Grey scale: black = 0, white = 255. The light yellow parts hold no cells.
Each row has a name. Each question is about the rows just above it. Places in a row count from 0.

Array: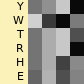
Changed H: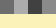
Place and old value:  0, [116]
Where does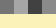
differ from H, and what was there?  1, [172]
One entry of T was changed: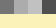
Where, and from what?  2, [200]
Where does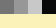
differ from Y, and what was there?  1, [144]
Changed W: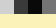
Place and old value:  3, [123]
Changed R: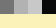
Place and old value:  1, [172]

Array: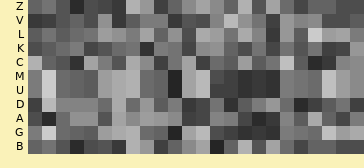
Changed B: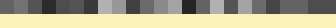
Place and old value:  10, [99]
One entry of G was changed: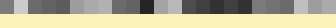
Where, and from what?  16, [57]
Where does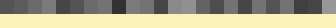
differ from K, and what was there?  0, [77]
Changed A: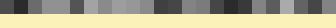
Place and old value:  23, [123]
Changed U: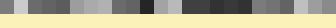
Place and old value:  20, [107]

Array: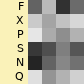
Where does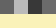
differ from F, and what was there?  2, [49]
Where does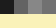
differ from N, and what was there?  0, [36]
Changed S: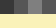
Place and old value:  1, [79]

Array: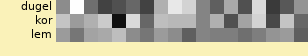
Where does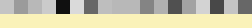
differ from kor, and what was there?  2, [176]
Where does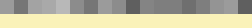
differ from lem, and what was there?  4, [190]
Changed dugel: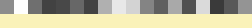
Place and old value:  4, [80]

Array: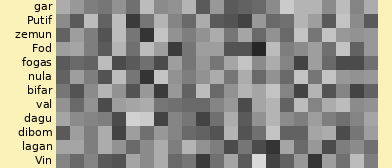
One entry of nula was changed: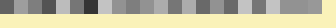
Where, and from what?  20, [152]
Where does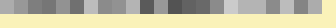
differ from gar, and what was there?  12, [90]
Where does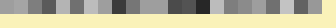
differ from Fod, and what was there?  12, [83]
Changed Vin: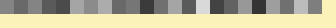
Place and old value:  4, [83]
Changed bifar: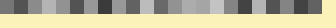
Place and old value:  13, [180]
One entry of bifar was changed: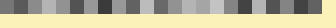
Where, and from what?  1, [83]

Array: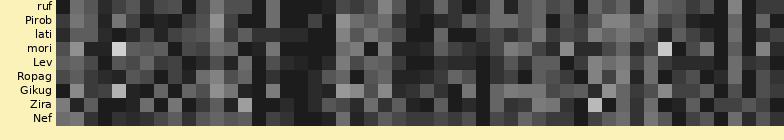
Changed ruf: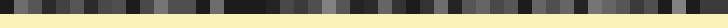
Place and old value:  43, [93]
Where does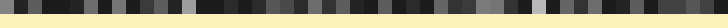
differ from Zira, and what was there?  0, [123]
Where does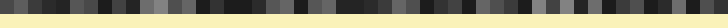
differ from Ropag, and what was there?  34, [93]
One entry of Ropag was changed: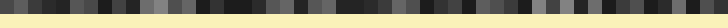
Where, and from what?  21, [28]
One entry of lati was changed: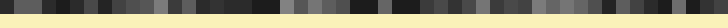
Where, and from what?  14, [51]
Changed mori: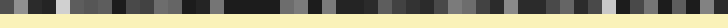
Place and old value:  2, [36]
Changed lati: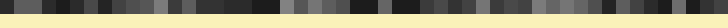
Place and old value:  33, [73]

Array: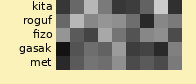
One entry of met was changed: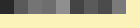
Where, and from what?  5, [75]
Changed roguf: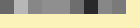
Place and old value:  3, [149]
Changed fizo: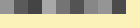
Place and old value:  7, [143]
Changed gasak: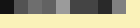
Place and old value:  5, [61]
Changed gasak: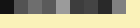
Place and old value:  3, [98]
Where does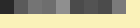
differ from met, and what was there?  6, [90]
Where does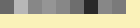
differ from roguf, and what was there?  4, [143]

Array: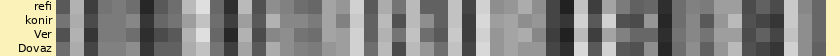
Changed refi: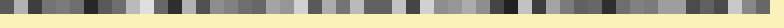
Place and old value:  13, [186]
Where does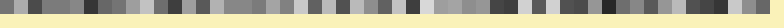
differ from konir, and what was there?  36, [54]
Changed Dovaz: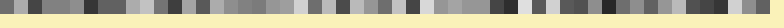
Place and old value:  37, [216]
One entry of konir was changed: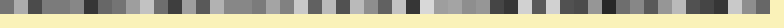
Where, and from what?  29, [62]
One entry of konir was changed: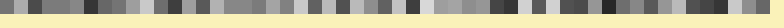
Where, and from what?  10, [194]
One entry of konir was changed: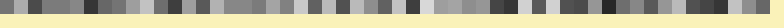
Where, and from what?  52, [201]

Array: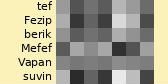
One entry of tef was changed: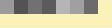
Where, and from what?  5, [154]
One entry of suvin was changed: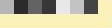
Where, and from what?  5, [189]
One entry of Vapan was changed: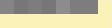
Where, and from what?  5, [132]
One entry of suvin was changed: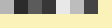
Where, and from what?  2, [99]
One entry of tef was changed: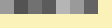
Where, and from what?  6, [107]
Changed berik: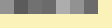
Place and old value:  3, [99]
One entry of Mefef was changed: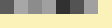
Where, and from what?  3, [167]

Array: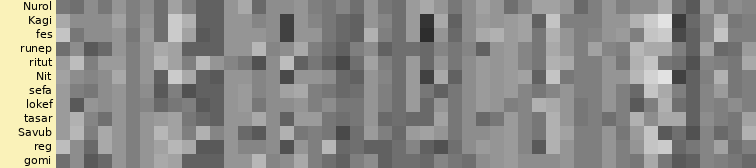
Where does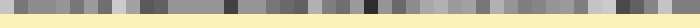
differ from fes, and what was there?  15, [141]
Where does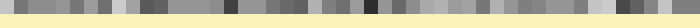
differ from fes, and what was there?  40, [155]
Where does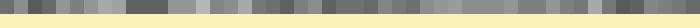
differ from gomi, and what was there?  18, [127]
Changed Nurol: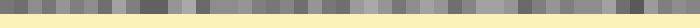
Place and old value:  43, [169]
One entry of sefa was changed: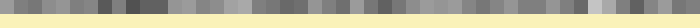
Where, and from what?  6, [141]

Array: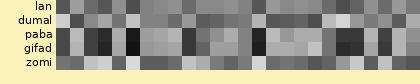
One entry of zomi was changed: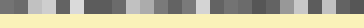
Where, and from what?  15, [107]
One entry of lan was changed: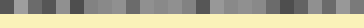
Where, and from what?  10, [137]

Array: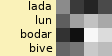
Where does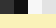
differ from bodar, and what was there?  3, [220]
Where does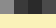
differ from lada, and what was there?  2, [36]
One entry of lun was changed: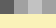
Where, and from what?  3, [168]

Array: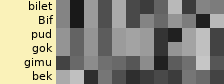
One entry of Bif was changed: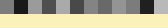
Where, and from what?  0, [132]
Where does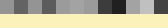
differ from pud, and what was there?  7, [52]
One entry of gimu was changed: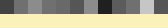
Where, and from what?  1, [105]

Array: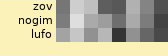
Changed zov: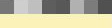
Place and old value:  6, [132]
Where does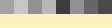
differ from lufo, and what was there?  4, [52]
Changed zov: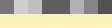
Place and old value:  4, [88]
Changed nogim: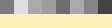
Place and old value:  6, [124]

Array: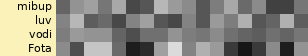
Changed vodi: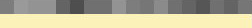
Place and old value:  14, [93]
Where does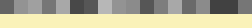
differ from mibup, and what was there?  8, [154]
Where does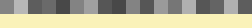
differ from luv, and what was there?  12, [125]
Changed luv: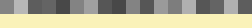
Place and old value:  3, [106]
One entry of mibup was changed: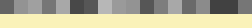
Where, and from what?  9, [139]

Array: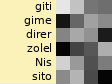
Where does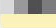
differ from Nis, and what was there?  0, [209]
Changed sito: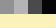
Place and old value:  0, [138]

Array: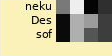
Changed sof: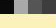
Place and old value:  1, [175]
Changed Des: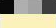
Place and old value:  2, [156]

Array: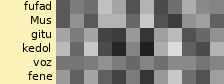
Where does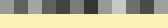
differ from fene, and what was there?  10, [82]
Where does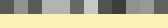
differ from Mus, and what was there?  10, [159]
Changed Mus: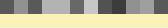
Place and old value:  11, [96]
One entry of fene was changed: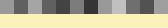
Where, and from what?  8, [199]
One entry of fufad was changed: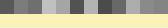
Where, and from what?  8, [111]
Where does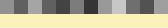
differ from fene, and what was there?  0, [153]

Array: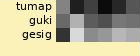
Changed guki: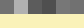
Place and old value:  0, [105]
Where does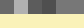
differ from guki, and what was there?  5, [113]
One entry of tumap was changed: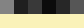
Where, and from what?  2, [64]
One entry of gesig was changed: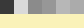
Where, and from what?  0, [51]
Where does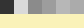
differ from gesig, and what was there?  3, [151]

